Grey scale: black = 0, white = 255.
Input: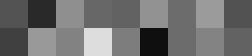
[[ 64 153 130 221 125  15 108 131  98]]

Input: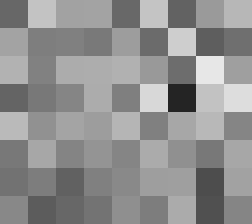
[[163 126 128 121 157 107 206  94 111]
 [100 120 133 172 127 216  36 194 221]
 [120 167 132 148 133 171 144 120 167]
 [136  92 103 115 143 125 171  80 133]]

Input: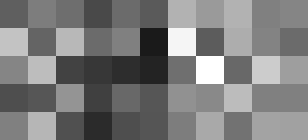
[[195 100 184 107 128  26 245  92 173 131 107]
 [ 78  86 148  64 104  86 145 137 188 128 128]]

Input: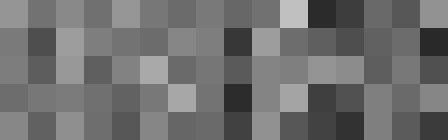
[[122  78 157 126 115 108 134 126  55 157 109  95  78  97 108  41]
 [109 119 123 112  98 120 167 115  44 132 164  63  81 127 106 134]]

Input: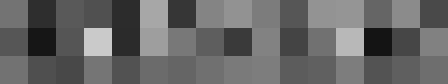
[[ 86  22  85 202  43 158 120  94  58 130  68 113 184  20  70 129]]

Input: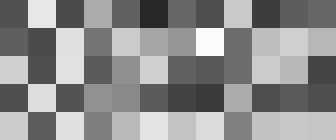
[[ 95  75 223 116 203 165 149 251 108 190 207 183]
 [ 78 221  83 145 137  91  67  59 172  78  90  78]]

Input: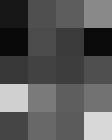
[[  9  75  59  10]
 [208 122  94 114]]
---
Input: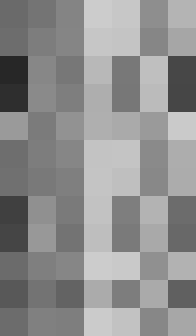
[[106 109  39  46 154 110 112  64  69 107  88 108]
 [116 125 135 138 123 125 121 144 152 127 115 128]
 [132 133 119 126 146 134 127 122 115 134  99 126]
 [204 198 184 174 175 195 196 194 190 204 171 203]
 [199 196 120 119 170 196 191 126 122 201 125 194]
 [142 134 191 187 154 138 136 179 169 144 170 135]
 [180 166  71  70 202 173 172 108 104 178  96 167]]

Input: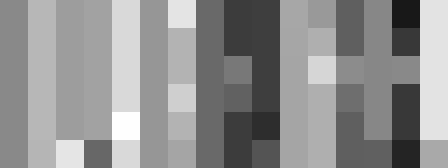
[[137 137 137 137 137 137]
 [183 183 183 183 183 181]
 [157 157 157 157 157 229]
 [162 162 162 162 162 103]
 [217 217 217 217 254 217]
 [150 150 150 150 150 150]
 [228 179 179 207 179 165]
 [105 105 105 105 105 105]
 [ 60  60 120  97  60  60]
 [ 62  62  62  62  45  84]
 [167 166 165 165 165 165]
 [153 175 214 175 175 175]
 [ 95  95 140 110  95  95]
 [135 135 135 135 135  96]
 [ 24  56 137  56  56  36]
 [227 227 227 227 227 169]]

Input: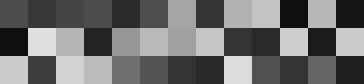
[[ 76  15 203]
 [ 56 224  61]
 [ 68 181 210]
 [ 76  36 188]
 [ 42 151 110]
 [ 78 185  84]
 [165 160  51]
 [ 53 198  41]
 [177  52 220]
 [196  43  80]
 [ 15 206  52]
 [183  27 101]
 [ 21 203  30]]

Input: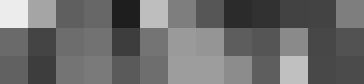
[[236 106  97]
 [165  68  61]
 [ 95 109 116]
 [103 114 122]
 [ 30  61  90]
 [190 116 110]
 [126 154 157]
 [ 86 149 157]
 [ 43  93 140]
 [ 49  85  94]
 [ 66 138 192]
 [ 67  71  72]
 [126  82  75]]

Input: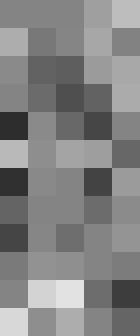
[[132 173 138 132  45 185  48 100  69 122 132 216]
 [132 120  98 107 138 142 137 132 134 146 211 142]
 [132 133  94  79 104 164 132 132 110 143 226 173]
 [159 167 155  98  70 158  67 108 132 132 109 132]
 [189 130 168 171 132 103 155 139 148 124  61 101]]

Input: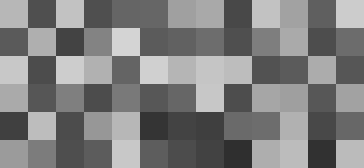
[[183  90 200 170  64 155]
 [ 79 175  76  86 189 124]
 [194  67 205 127  76  78]
 [ 79 131 177  76 151  92]
 [101 212 100 121 183 200]
 [102  91 208  87  52  93]
 [160  97 181 102  67  76]
 [169 109 197 199  63  66]
 [ 72  79 189  77 106  47]
 [194 126  82 166 109 174]
 [162 170  91 159 177 188]
 [ 95  77 172  87  72  49]
 [204 108  86 162 103 187]]

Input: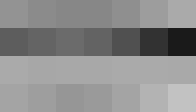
[[147  93 170 164]
 [139 100 167 158]
 [135 107 168 150]
 [135  99 168 154]
 [143  80 170 164]
 [157  50 170 179]
 [170  26 169 194]]

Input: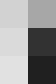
[[210 218 225]
 [167  50  32]]
